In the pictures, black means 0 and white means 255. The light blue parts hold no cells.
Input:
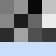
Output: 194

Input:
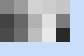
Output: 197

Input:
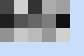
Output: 159

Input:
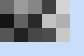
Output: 212

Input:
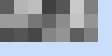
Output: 127

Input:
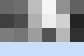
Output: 96
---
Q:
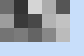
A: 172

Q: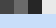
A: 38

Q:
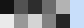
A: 108

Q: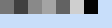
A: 207

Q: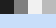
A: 241

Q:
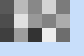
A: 211

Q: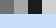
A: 27

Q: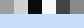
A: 67

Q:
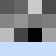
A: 202
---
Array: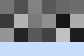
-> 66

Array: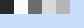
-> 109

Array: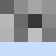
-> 114

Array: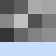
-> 103

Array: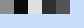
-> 224

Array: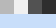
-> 240

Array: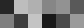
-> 25

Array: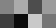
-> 11
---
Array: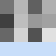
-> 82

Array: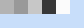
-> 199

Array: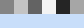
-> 99

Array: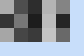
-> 58

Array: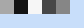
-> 246

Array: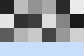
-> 201

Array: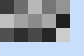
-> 72

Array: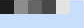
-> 101

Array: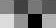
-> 1
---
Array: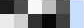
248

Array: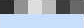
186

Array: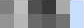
79

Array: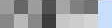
165

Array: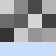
136

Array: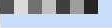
63

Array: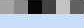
65

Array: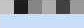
173

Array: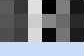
1

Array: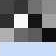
54
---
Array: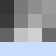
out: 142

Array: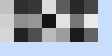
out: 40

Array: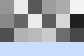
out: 171

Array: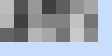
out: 146

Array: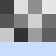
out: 142

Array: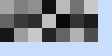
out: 114

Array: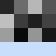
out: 183

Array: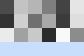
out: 67
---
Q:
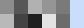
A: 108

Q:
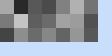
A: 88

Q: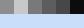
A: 12

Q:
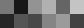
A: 66

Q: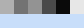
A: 231

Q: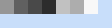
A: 248

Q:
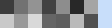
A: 80

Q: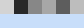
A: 189
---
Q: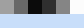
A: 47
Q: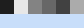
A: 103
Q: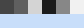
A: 27
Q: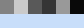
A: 53
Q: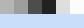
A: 34
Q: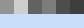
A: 125
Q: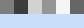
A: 149
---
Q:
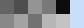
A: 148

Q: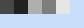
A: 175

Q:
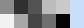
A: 83

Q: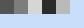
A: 214

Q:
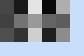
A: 228

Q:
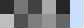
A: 66

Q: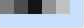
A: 20

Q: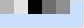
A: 2
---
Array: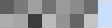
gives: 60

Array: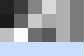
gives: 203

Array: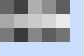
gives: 202

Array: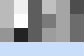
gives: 93

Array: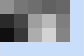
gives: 159

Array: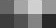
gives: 132

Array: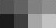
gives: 166
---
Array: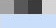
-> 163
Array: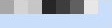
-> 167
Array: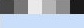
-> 71
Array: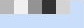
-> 183
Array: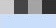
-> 204
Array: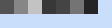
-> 83
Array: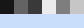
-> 22
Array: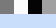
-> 121
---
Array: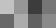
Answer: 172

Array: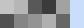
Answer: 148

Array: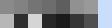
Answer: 27

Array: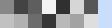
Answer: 185

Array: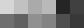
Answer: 132

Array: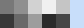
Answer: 157
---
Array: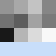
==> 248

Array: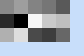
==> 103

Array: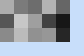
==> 38

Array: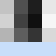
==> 217

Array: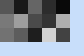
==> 66

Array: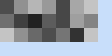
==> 196
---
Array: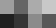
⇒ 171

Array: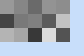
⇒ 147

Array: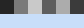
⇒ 172

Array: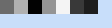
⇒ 57

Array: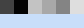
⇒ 132

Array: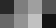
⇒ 159

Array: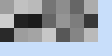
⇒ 102

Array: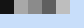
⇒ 95

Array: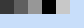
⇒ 1
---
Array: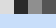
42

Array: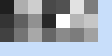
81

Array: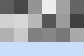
237

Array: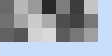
125

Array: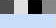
224

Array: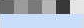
181

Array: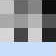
104

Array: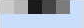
25
